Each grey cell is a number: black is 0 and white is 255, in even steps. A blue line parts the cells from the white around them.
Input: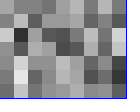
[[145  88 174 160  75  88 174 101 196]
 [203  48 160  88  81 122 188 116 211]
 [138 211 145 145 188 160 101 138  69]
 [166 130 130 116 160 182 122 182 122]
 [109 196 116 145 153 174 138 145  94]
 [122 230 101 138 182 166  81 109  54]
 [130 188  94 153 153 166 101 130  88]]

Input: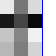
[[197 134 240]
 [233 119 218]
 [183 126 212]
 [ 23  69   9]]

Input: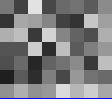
[[120  65 226  72 106 114  91 139]
 [ 84  84 205  45 190  91 127 152]
 [ 51 167 159 133  65  51 198 159]
 [145 175 145 152 219 182 205 167]
 [175 190  57 211 133  99  78 175]
 [ 31  91  45 127  72 152 114 106]
 [ 78 106  38  99 114 139  57 190]]

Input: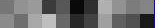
[[139 111 168 191 103  39  66 160  95  80  24]
 [118 146 154  59  87   9  47 176 146 124 132]]

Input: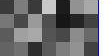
[[ 91 160 168  84  72 140 106]
 [119  72 154  78  22  36  66]
 [ 58 125  58 200  28 146 168]
 [ 99 112  44  91 125 146  66]]

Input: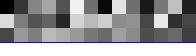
[[  0  54 133 165  83 240 111   8 226 111  24 119 192  32]
 [ 70 153 126 185 172 153 119 105 159 139  77  91 105  62]
 [219 126  83  98  39 211 185 205 139 145  70 232  47  70]]
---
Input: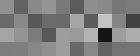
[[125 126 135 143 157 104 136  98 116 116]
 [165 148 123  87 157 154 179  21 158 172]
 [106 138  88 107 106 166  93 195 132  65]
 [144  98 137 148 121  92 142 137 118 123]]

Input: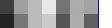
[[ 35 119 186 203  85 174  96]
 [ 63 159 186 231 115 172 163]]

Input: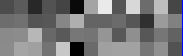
[[139 165 160 115 199   1 106 160 162 162 118 144  82]
 [138 140 183 104  89 119 116 149  88 143  87 118  98]
 [109 113  84  87 134 175 100 100 107  86  48 155 129]
 [ 76  91  40  82  68   9 164 234  85 216 108 190  70]]

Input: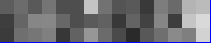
[[ 59 111 118 128  55  98 150 107  74  42  88 111 138 127 210]
 [ 62 101 134 135 103  78  90  97  56  99  66 134  61 197 217]
 [ 93 108  89 117  78  78 195 114  84  89  57 125 106 180 187]]

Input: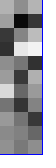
[[145 121 142]
 [138 129 103]
 [153 116  56]
 [116  52 131]
 [217 103 154]
 [156  57 176]
 [142 118  49]
 [ 48 231 243]
 [ 56 133 188]
 [159  10  54]
 [178 142 180]]

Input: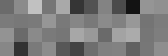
[[135  50 122 140  87  67 110 128 130  97 119 142]
 [147 106 138 122 118 167 153 106 163 171 118 126]
 [123 120 122 150 121 134 121 139 129 152 116 124]
 [107 139 193 118 169  53  82 131  75  19 149 144]]

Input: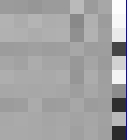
[[169 169 168 166 168 160 167 160  42]
 [168 170 168 165 167 163 166 161 185]
 [156 158 171 157 158 167 156 158  46]
 [167 168 167 168 166 158 167 160 140]
 [174 170 170 169 172 150 172 159 243]
 [166 162 172 165 165 152 165 155 210]
 [156 157 160 157 158 167 157 158  69]
 [177 176 172 175 176 144 178 160 234]
 [178 172 180 173 174 137 176 156 247]
 [155 154 150 155 155 186 155 167 253]]
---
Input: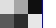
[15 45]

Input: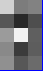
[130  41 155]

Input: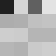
[227 192 204 182]

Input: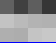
[ 54 179 173]

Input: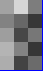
[125 103 158]

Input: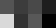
[30 88]

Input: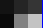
[ 53 129]
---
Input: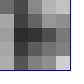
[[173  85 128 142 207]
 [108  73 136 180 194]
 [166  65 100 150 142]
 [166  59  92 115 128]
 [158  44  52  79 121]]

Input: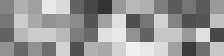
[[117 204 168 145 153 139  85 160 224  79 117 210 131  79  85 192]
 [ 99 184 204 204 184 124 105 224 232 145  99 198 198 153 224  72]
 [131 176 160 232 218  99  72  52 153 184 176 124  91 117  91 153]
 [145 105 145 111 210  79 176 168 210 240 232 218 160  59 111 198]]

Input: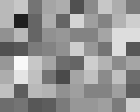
[[151 249 199 165 109 101 206 179 139 165]
 [173 228 192 116  74 165 192 139 192 109]
 [185 199 116 165 173  80 139 199 173 123]
 [145 185 101 145 151 131 131 165 221 221]
 [109 116  87  93 123 151 151 159 123 206]
 [192  93 185 179 145 159 131 131 159  93]
 [ 80  87 123 131 145 206 151 116 221  87]
 [185  31 101 173 101 213 159 131 179 206]]

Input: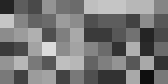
[[148 183 121  87 191 183  99 127 148  87 169  50]
 [140 156 176  79 127 169  58  58  87 114  36  73]
 [197 133  99 107 156 140  79  93  93  66 140  87]
 [ 36  93  73 148 114 107 191 197 197 183 183 133]
 [ 58  73 163 220 140 163 133 107  50 176  42 107]
 [121  66 156 163  66 121  79  50  50 169  15 121]]

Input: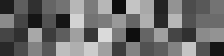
[[ 29  94  48 101 115 183 123 183  14 196 168  35 147  76  88 115]
 [ 41  76 131  88 190 175 204 160  61 131  82  94 131 196  82  21]
 [139  69  21  82  21 211 115 123 153 101 175  41 183  82 107 107]
 [ 69  48 168  61  94 160  54 218 123  14 101 160  69  48 139 147]]

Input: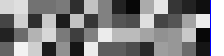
[[100 242 207  28 145  21 236  93  93  77  40 158 151 107  21]
 [215 223 114 114 122  46 194 129  34   7 171 229  54  34  15]
 [ 69 207  46 201  28 194  54 129  85  77 223  69  85 164 236]
 [ 34 107 179 215 122  62 129 236 187 187 164 145 151 201   7]]
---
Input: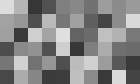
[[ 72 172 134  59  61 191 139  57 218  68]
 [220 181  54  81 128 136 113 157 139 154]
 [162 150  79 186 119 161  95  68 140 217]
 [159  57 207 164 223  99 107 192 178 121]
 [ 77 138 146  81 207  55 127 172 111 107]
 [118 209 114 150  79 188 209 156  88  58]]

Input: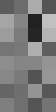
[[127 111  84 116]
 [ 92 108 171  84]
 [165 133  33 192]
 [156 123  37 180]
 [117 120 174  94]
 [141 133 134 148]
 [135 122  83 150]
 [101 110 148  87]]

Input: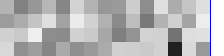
[[216 144 158 134 170 143 154 171 208 206 202 209  32 217 153]
 [179 129 151 183 134 211 179 151 154 205 141 224 172 197 222]
 [156 171 196 223 162 235 209 177 138 189 120 178 208 164 237]
 [208 201 239 142 139 209 202 167 127 147 210 209 115 222 224]]

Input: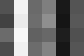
[[ 76 241 108 131  23  85]
 [ 82 243 106 127  25  84]
 [ 66 235 109 143  21  88]
 [107 248  97 104  30  80]]

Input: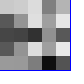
[[154 153 125  14  83]
 [201 205 220 128 180]
 [ 88 148 223 159 230]
 [ 70  67  49 145  88]
 [ 88 147 221 159 233]]

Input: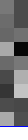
[[170  79]
 [120  75]
 [108  75]
 [103 113]
 [169   7]
 [106 120]
 [ 73 175]
 [ 53 195]
 [ 76  72]]
